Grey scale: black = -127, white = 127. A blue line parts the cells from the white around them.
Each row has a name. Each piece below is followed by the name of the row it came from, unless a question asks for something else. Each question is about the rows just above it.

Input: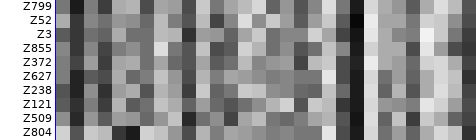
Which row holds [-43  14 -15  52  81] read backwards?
Z855
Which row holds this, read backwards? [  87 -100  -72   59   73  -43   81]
Z121

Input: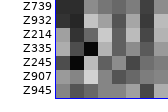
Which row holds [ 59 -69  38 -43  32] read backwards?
Z932
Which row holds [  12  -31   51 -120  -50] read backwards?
Z335
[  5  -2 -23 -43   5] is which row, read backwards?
Z907

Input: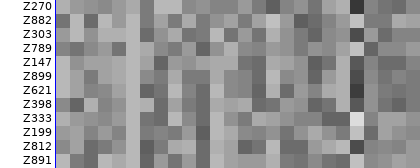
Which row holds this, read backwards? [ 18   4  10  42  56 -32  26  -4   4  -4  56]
Z199
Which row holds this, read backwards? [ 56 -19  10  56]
Z333
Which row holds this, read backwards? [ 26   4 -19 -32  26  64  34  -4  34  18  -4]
Z882
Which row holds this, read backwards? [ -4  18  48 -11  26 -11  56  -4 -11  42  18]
Z303
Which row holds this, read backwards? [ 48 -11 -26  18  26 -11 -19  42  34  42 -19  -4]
Z398
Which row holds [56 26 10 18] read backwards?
Z333

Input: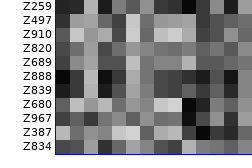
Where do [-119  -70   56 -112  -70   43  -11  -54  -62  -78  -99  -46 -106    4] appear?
Z888
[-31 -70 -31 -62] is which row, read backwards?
Z839
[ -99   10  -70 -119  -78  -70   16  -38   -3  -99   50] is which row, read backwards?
Z259
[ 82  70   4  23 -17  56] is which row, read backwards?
Z680
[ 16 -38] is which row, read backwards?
Z259
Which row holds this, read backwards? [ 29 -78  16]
Z967
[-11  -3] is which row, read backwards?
Z834

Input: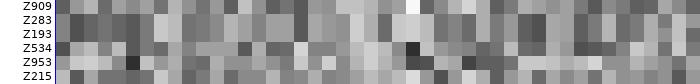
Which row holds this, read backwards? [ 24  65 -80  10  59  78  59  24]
Z534
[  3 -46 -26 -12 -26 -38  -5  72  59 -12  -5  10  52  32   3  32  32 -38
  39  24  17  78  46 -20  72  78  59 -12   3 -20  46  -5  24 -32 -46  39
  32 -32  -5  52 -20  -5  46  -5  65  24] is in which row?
Z283
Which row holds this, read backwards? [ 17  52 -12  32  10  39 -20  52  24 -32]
Z215
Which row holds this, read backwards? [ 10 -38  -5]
Z909
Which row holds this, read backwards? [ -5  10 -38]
Z909
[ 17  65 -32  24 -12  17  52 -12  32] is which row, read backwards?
Z909
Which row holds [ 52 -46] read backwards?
Z953

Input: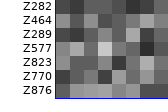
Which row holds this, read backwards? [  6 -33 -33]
Z823
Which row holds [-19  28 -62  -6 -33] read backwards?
Z770
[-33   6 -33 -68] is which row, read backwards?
Z289
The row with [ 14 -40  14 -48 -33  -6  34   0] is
Z464
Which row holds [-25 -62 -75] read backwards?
Z282
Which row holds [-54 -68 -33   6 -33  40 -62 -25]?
Z289

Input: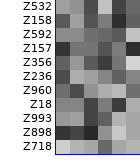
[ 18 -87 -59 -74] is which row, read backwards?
Z898
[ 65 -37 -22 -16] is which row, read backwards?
Z592
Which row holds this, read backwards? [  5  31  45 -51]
Z236
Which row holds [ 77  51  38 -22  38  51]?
Z718

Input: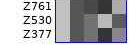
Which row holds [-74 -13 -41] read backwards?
Z377
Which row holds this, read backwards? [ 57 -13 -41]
Z530
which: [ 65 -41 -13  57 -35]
Z530
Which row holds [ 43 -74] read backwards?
Z761

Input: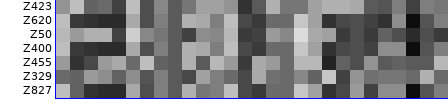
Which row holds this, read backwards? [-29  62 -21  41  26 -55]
Z455
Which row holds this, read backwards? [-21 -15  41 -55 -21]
Z329

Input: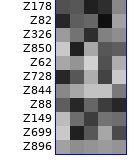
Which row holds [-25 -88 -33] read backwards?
Z88
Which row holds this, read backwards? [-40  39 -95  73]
Z850
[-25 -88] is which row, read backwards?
Z88

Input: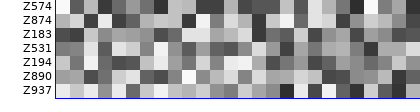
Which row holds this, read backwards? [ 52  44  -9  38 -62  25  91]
Z531
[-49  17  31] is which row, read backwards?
Z183
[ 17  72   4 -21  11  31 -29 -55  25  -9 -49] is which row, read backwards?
Z194

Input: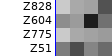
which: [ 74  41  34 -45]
Z828
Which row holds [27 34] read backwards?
Z775

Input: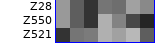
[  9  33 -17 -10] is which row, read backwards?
Z28
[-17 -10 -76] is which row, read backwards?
Z28

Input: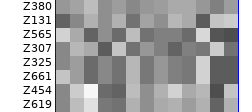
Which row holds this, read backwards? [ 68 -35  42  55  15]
Z131
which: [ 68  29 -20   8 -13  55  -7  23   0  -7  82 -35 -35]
Z661
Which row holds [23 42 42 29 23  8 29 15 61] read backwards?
Z380

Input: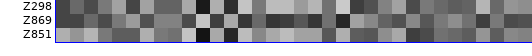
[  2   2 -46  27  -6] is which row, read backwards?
Z869
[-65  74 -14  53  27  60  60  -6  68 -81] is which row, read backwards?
Z298
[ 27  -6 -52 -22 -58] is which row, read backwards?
Z869
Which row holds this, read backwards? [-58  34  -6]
Z298
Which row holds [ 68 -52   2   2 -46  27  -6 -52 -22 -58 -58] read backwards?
Z869
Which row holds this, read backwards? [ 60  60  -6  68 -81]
Z298
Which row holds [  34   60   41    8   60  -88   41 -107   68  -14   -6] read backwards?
Z851

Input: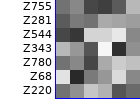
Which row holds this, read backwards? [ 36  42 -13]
Z281
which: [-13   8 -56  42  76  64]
Z780
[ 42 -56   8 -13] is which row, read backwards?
Z780
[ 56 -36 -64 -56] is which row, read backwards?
Z755

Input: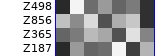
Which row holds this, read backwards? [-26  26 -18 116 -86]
Z498
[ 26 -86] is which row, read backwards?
Z187
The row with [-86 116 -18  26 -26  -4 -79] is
Z498
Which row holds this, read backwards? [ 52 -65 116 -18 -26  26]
Z187
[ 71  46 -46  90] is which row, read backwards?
Z856

